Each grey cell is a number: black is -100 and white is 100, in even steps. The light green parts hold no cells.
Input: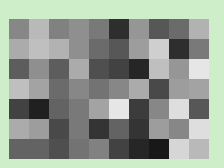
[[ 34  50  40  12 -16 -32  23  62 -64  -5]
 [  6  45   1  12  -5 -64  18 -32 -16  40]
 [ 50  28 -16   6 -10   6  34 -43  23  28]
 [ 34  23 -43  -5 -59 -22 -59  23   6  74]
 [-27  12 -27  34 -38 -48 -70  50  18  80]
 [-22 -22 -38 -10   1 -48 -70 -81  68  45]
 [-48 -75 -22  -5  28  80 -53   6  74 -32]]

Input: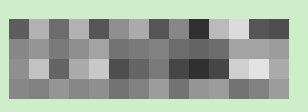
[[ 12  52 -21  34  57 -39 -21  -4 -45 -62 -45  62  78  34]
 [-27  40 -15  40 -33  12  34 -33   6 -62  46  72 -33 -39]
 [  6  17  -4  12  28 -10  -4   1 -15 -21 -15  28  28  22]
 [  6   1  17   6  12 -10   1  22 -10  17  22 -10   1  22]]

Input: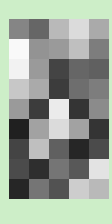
[[-47  50 -25 -70 -41]
 [ 56  33 -53 -14  -2]
 [-75  27  72  27 -59]
 [ 90  21 -47 -20 -25]
 [ 95  15  21  50  -2]
 [-70  -8 -36  61  45]
 [  4 -20  45  72  33]
 [ 21 -53  84 -59   9]
 [-41 -64  -8 -31  78]]

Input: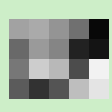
[[ -7  61  44 -40  90]
 [ 27  33  16 -12 -94]
 [-18  21   4 -73 -84]
 [-29 -61 -34  49  79]]

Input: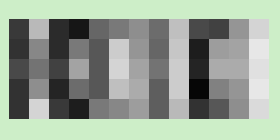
[[-61  66 -55 -77  -5   6  23 -26  45 -61 -32  11  71]
 [-55  45 -66 -83 -20  -5  11 -15  50 -43 -49  17  66]
 [-61  11 -72 -15 -32  50  34 -26  60 -95   1  17  81]
 [-61   6 -66  -5 -32  60  17 -20  55 -77  23  28  81]
 [-43 -10 -49  28 -32  66  28 -10  60 -72  34  34  76]]

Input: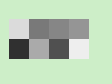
[[-62  33 -37  87]
 [ 72  -5   5  17]]

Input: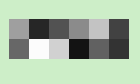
[[-19  98  64 -85 -24 -60]
 [ 25 -70 -36   9  53 -48]]

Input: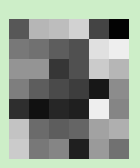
[[-32  43  48  65 -47 -98]
 [ 16  16 -58 -37  59  43]
 [ 59  -6   4 -76  21 -11]
 [ -6 -11 -27 -37  76  87]
 [ 53 -16 -27 -21  27  37]
 [ -1 -27 -42 -52 -82  10]
 [-64 -87 -70 -76  87   4]]
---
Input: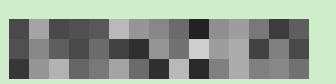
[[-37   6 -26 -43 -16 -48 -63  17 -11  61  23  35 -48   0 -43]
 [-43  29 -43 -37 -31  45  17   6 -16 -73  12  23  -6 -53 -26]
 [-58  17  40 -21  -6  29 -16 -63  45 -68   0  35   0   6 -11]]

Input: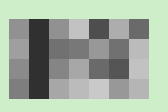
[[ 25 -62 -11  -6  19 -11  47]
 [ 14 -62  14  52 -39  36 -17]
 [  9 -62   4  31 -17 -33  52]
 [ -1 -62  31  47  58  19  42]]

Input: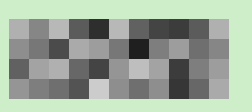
[[ 38   5  44 -29 -64  44 -24 -47 -53 -29  38]
 [ 17  -1 -13 -35  60  11 -13  11 -58 -19  33]
 [ 11  -7 -41  33  23  -7 -76  -1  23 -13   5]
 [-24  28  38 -19 -47  17  49  28 -53  -1  23]]

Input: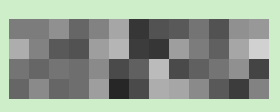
[[ 36   2 -30 -36  24  42 -53 -58  24  -3 -25  30  64]
 [ -3  -3  13 -20   2  30 -58 -36 -30  -9 -36  13  19]
 [ -9 -20  -9 -14   8 -42 -25  47 -42 -25  -9  13 -47]
 [-20   8 -20 -14  24 -70 -42  36  30   8 -30 -53   2]]

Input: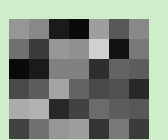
[[ 34  40 -69 -48 -16 -27 -32]
 [ 18   7 -80 -92  24 -32   7]
 [-11 -54  18  13  63 -86  -5]
 [-43 -27  29 -22 -43 -37 -69]
 [-48 -11  18  24 -59  -5 -54]
 [-92 -80   1   1 -64 -22 -27]]

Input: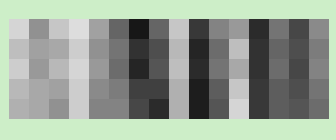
[[ 67  14  55  73  26 -21 -82 -21  55 -56   3  20 -66  -9 -44   8]
 [ 61  20  44  67  20 -15 -71 -33  49 -66  -9  32 -61 -15 -44   3]
 [ 49  26  32  61  14  -9 -61 -39  44 -71 -15  49 -61 -21 -39  -3]
 [ 44  32  26  61   8  -3 -50 -50  38 -77 -27  55 -56 -27 -39  -9]
 [ 38  32  14  61   3   3 -44 -66  38 -77 -33  67 -56 -27 -33 -15]]
